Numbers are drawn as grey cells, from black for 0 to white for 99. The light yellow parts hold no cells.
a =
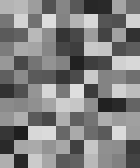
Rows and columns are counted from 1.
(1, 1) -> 70
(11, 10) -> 22
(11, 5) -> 65
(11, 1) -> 16
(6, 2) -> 54
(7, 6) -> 86
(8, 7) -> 55
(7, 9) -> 81
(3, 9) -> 63
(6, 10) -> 43
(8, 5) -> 80
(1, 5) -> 52
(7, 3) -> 58
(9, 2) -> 68
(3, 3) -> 72
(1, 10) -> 43
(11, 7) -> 77
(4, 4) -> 52
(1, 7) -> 15
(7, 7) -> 23
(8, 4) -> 64
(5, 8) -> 27
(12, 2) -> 15
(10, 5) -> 40
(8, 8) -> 13
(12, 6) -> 38
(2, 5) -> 51
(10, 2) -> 12
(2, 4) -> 86
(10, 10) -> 61
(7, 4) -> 83
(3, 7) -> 61
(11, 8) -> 56
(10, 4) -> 85
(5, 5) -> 51

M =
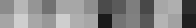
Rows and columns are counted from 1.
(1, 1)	54
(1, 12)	65
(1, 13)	68
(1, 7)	55
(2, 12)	70
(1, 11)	28
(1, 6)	65
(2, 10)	50

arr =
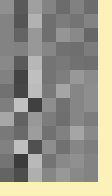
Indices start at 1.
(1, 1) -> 56
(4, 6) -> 43
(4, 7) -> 48
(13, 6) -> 53
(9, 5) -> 43
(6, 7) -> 54
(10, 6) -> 64
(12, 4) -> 45
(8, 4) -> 55
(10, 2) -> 41
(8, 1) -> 49
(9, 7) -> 48
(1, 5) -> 42
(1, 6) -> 50
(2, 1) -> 51
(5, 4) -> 45
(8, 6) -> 52
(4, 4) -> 52
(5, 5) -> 47
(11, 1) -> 50
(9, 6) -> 52
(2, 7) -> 51
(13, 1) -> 39
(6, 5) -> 49
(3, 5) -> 58
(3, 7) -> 40
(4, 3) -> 59
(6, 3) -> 74

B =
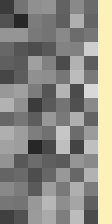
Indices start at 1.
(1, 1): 23
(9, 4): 59
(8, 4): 35
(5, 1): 37
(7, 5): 70
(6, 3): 56
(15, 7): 37
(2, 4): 45
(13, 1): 39
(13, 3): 30
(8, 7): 53
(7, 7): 84
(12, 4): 37
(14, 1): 53
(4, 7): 80
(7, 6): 29
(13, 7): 69
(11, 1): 63
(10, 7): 60
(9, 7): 38
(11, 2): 61
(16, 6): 73
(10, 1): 68
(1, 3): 56
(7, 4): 33
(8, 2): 56
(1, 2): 45
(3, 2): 58
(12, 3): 42
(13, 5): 59
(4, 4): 34
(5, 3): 62
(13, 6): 40
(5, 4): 50

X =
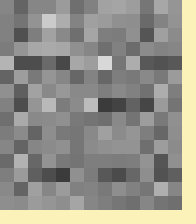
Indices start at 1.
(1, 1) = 52
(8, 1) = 50
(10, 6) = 46
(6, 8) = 40
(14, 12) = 68
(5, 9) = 46
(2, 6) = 51
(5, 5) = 28
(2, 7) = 62
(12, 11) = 57
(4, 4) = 66
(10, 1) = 48
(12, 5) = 47
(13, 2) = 60
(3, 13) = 54
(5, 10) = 67
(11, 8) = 56
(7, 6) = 53
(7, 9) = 53
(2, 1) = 50
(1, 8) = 63
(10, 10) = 58
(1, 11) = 46
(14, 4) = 52
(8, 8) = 23
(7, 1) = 56
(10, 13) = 55
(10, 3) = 39
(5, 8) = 84
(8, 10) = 38
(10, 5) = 47
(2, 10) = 55
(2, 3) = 57
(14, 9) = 55
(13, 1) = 49
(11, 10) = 57

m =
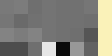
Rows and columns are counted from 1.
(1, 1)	47
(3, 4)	45
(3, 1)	51
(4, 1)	30
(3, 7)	33
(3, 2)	48
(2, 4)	45
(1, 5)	44
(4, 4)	89
